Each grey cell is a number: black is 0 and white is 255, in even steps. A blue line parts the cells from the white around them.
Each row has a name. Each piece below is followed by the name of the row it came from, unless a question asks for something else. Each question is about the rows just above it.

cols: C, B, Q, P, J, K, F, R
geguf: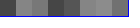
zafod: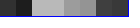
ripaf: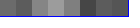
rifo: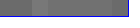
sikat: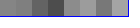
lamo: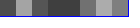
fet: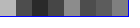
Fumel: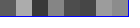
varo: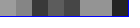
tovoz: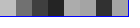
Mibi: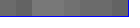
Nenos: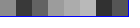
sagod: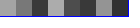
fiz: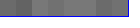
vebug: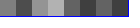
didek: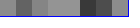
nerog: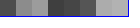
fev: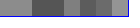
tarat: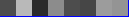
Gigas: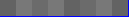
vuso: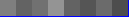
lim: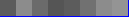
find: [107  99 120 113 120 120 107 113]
fiz
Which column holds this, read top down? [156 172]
P
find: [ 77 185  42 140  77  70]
tarat

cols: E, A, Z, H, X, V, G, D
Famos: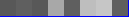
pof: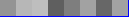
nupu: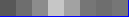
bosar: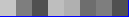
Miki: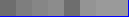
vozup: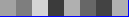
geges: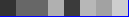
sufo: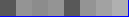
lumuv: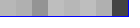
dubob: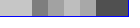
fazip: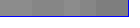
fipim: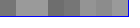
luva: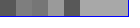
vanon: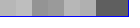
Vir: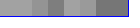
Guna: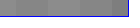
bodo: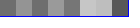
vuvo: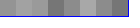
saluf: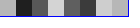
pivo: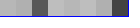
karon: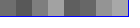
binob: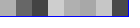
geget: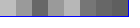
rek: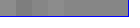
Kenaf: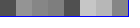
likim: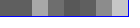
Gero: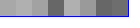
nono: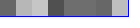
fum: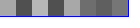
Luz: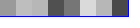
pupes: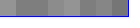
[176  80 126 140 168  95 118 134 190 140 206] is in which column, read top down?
G
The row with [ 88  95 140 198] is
likim
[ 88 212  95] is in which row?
saluf
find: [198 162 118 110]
nupu

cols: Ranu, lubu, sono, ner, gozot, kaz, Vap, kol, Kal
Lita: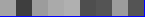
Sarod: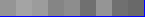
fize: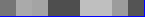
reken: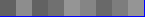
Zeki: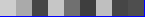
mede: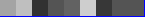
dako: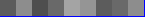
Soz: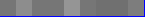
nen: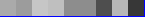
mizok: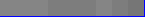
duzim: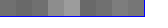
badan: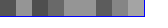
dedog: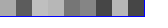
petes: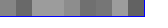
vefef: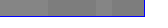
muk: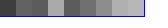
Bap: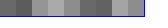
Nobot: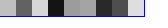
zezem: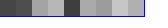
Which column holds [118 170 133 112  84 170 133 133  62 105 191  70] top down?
Ranu
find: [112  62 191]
Zeki
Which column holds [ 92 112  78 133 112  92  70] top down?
Vap
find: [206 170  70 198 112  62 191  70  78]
Zeki

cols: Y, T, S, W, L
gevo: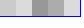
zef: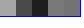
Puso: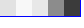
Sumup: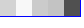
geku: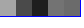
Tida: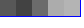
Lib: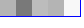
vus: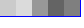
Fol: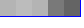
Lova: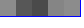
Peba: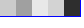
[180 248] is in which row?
Lib
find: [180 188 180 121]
Fol
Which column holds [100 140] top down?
L
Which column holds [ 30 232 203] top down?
S

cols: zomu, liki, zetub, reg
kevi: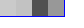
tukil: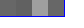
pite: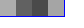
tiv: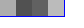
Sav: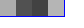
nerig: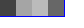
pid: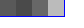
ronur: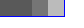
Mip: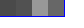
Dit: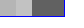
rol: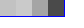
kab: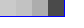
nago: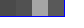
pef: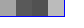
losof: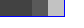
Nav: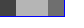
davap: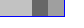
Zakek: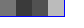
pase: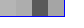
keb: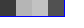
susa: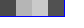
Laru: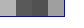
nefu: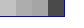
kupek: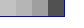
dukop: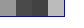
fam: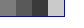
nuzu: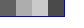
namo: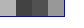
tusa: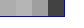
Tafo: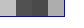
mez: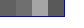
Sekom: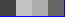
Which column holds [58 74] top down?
zomu
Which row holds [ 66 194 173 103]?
Sekom
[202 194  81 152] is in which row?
kevi
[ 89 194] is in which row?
losof
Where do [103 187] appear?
pid

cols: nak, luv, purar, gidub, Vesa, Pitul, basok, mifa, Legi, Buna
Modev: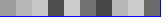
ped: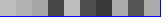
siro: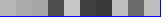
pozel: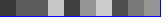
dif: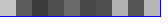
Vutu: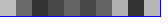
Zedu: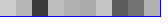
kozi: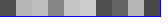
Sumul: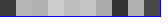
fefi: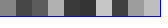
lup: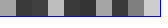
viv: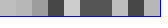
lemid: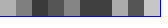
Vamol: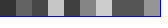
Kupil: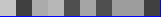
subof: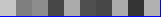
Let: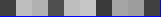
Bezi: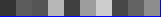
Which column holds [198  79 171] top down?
basok
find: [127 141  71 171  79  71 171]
subof
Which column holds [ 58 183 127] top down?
luv
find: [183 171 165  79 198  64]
siro
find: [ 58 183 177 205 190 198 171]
Sumul

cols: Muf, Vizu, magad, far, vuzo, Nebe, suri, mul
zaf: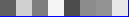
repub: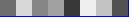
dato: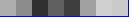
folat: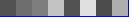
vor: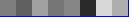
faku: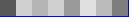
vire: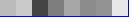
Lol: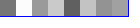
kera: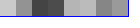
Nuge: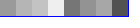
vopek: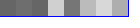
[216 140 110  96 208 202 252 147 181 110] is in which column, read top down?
Vizu
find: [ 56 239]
repub
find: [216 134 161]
repub

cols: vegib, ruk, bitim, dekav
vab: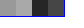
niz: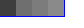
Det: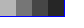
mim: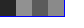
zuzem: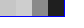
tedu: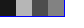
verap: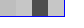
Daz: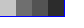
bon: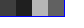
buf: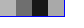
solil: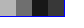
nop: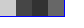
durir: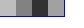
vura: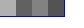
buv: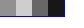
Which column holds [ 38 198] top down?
vegib
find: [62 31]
bon
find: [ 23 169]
buf
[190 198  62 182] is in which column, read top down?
vegib
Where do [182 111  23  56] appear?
solil
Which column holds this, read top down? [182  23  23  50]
bitim
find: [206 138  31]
zuzem

